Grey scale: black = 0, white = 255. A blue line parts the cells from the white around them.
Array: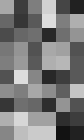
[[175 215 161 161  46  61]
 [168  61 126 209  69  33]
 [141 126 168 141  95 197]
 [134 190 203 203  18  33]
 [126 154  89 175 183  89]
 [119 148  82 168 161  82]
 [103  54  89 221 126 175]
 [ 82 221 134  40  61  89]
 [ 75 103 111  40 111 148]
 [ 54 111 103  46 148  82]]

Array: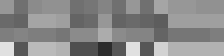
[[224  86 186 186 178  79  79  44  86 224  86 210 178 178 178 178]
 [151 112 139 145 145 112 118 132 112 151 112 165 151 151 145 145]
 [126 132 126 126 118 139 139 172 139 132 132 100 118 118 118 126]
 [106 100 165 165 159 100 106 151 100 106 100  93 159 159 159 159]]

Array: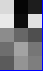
[[233  13 225]
 [217   5  29]
 [140 103  79]
 [110 163 118]
 [ 91 148 126]]

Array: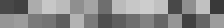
[[150 156 122 116  94 179 122  78  94 110 130 102 150  65 102 156]
 [ 72  65 172 199 187 143 164 110 187 199 205 193  72 143 193  57]]

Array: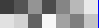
[[225 210  98 247 162 126 196]
 [ 60  84 148  76 133 184 233]]

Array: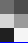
[[213 154]
 [109  76]
 [ 32 245]]

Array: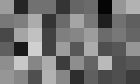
[[157  37 113 113  52 101 107   5 150 178]
 [150 134  79 178 134  45  95  72  79  60]
 [142 200 134 172  60 142 101 186  79  87]
 [120 127 172  52 107 165 120  31 113  95]
 [ 95  25 208  66 157  87 172  79  87 150]
 [ 72 165 193  66 127 134 157 107 120 101]]
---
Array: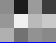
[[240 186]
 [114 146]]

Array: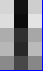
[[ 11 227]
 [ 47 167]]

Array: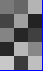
[[160  35]
 [ 38  64]]

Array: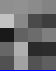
[[136  74]
 [ 98 108]]

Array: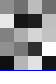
[[ 21  30]
 [174 213]]

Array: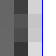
[[ 84 197]
 [ 76 201]]

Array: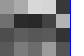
[[43 40]
 [93 87]]

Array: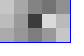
[[154  59]
 [150 125]]

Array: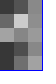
[[204 142]
 [134 154]]
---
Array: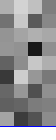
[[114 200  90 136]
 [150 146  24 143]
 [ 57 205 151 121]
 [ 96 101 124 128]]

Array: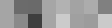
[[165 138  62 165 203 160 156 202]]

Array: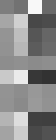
[[166 208  72  76]
 [146 183  92 106]
 [201 234  55  50]
 [146 138 154 146]
 [163 204  73  82]]

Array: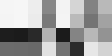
[[244 246 235 121 244 186 116 162]
 [108 107 105 225 114  43 231 211]]

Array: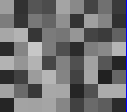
[[124  53 120 101 144  51 160 132  48]
 [ 42 133 199 124  79  43 126 137 181]
 [ 41  65 156 182 132  66 166  33 102]
 [ 37 163 162 165 134  65 106  93  43]]

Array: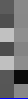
[[ 79 136]
 [ 76 132]
 [ 87  11]]

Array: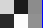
[[ 41 252 145]]

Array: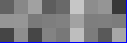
[[149 150 122 126 129 162 126 127 124]]
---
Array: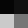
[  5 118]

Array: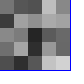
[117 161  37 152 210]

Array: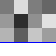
[122  44 198]

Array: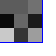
[ 92 103 157]

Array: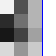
[242 112 161]

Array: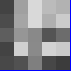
[ 67 165 137 211  60]

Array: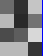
[108  41 216]

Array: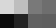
[216  35]

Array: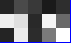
[ 36 223  44]
